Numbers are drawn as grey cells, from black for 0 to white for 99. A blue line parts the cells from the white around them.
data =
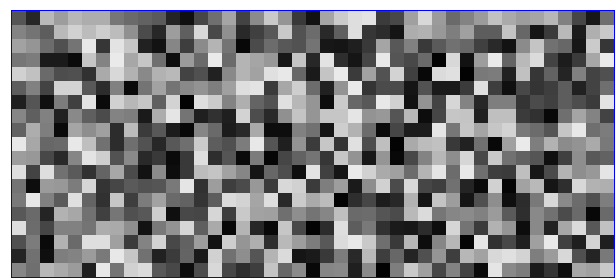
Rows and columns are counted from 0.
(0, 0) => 33
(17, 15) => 44
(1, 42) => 78
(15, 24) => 36
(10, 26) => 58
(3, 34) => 91
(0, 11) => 14
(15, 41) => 34
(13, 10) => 63
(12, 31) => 44
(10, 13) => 86
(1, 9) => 29
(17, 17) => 33
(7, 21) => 58
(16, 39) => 25
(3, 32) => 7
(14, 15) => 24
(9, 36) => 91
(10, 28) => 28
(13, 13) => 20
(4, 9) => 53
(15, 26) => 19
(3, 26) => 90
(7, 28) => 72
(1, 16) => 16
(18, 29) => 62
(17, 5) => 60
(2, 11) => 52
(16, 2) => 4
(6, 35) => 49
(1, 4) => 81
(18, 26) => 1
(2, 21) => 45
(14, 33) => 50
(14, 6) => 25
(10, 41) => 34
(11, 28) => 42
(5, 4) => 82
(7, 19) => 56

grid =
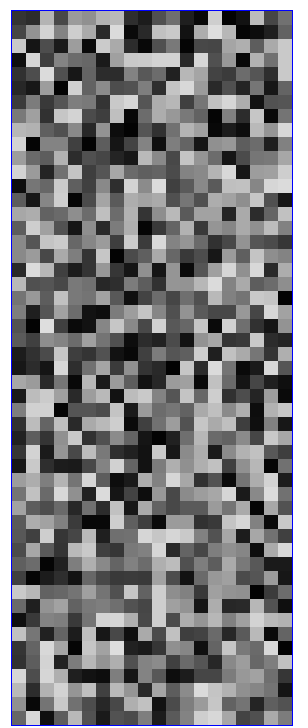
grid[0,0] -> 20
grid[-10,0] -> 78
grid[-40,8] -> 41
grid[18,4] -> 11
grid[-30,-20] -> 49
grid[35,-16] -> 15
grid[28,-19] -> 81
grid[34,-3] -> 53
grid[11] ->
[82, 60, 14, 44, 76, 24, 33, 65, 41, 37, 39, 29, 51, 53, 70, 84, 9, 61, 62, 80]
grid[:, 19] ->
[44, 38, 78, 78, 78, 39, 33, 45, 84, 50, 65, 80, 85, 9, 75, 50, 21, 51, 67, 55, 1, 63, 57, 14, 68, 33, 6, 4, 77, 9, 65, 24, 44, 11, 44, 32, 78, 25, 84, 10, 9, 42, 6, 69, 39, 1, 75, 21, 8, 32, 48]
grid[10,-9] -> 28
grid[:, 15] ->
[1, 71, 64, 59, 23, 31, 83, 50, 11, 59, 8, 84, 74, 63, 14, 52, 28, 60, 83, 51, 50, 28, 81, 20, 75, 45, 41, 19, 54, 74, 38, 54, 25, 4, 83, 45, 76, 65, 56, 66, 62, 57, 15, 50, 15, 77, 53, 48, 69, 38, 65]
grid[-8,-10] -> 80
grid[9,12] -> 39
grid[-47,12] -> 71
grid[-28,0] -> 35
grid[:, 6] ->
[69, 16, 79, 10, 17, 54, 20, 24, 57, 36, 27, 33, 53, 64, 74, 16, 60, 77, 59, 15, 63, 5, 52, 45, 32, 64, 10, 72, 29, 72, 31, 47, 51, 36, 85, 17, 3, 12, 25, 53, 28, 45, 49, 82, 9, 63, 57, 5, 25, 15, 10]
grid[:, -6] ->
[80, 86, 27, 31, 26, 16, 75, 2, 3, 56, 42, 70, 35, 67, 63, 58, 19, 9, 62, 85, 72, 28, 4, 65, 12, 85, 75, 80, 74, 66, 41, 10, 75, 32, 65, 60, 22, 32, 49, 36, 59, 62, 67, 71, 41, 39, 15, 27, 76, 77, 84]
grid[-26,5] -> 44
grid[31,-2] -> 34
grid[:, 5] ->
[56, 66, 4, 40, 39, 38, 47, 29, 15, 1, 31, 24, 25, 29, 42, 55, 52, 20, 20, 44, 45, 7, 7, 62, 20, 44, 71, 61, 33, 66, 19, 73, 28, 83, 13, 44, 3, 72, 78, 68, 40, 62, 47, 45, 74, 77, 71, 7, 74, 30, 32]
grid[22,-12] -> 53
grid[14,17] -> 17
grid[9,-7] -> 8
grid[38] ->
[29, 65, 35, 20, 72, 78, 25, 21, 47, 50, 83, 16, 39, 27, 49, 56, 52, 5, 66, 84]
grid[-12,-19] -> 42
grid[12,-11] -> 54
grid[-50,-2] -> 12
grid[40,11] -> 30
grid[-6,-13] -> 86
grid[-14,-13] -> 43
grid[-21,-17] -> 56
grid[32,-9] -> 68

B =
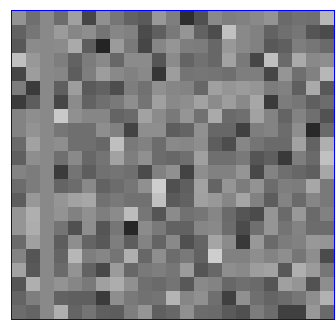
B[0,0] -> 57
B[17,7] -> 45
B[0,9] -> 35
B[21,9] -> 58
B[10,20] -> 49
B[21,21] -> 59
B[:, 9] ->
[35, 29, 27, 54, 53, 44, 45, 63, 55, 50, 56, 29, 56, 44, 46, 54, 51, 40, 47, 43, 44, 58]
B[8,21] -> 16
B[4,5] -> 49
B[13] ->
[36, 59, 53, 58, 63, 65, 44, 47, 44, 44, 75, 35, 38, 62, 59, 52, 64, 50, 36, 51, 41, 52, 47]
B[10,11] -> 40
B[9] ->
[41, 63, 53, 55, 43, 43, 40, 74, 47, 50, 42, 53, 52, 55, 36, 30, 52, 45, 41, 41, 63, 38, 68]
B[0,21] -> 43
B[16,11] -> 53
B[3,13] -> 44
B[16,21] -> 59
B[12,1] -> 48
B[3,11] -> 54
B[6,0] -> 23
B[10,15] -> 43
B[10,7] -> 63
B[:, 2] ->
[53, 53, 53, 53, 53, 53, 53, 53, 53, 53, 53, 53, 53, 53, 53, 53, 53, 53, 53, 53, 53, 53]
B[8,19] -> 42
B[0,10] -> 59
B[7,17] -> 63
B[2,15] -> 59
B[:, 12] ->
[18, 58, 49, 39, 45, 51, 55, 58, 39, 52, 43, 26, 37, 38, 44, 38, 31, 47, 60, 34, 52, 56]
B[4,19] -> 58
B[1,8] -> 50
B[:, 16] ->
[50, 53, 53, 47, 49, 60, 53, 43, 25, 52, 47, 58, 48, 64, 33, 29, 22, 50, 53, 43, 56, 31]
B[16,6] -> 34
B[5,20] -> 37
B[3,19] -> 41
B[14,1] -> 68
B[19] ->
[33, 68, 53, 57, 52, 47, 62, 67, 56, 43, 41, 45, 34, 53, 51, 40, 43, 41, 33, 62, 58, 32, 55]

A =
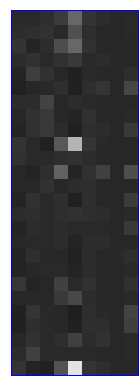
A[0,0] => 16
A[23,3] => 18
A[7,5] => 19
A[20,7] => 15
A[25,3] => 32
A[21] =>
[13, 20, 16, 15, 12, 18, 16, 15, 26]
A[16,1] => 16
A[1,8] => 16
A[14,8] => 16
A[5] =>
[13, 15, 16, 18, 13, 18, 20, 15, 27]
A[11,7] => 15
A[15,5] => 16
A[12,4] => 17
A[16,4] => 14
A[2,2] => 17
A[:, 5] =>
[20, 18, 19, 16, 16, 18, 16, 19, 18, 20, 17, 19, 18, 18, 18, 16, 17, 17, 17, 19, 17, 18, 18, 17, 16, 20]
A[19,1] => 14
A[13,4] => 13
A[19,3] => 25
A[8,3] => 17
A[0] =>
[16, 16, 18, 23, 40, 20, 17, 15, 16]
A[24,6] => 15
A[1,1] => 18
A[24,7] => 15
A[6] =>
[17, 17, 26, 15, 17, 16, 15, 15, 15]
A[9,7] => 15
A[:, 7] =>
[15, 15, 15, 15, 15, 15, 15, 15, 15, 15, 15, 15, 15, 15, 15, 15, 15, 16, 15, 15, 15, 15, 15, 15, 15, 15]
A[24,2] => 16
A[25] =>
[20, 14, 13, 32, 88, 20, 18, 15, 15]
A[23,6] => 19
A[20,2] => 15
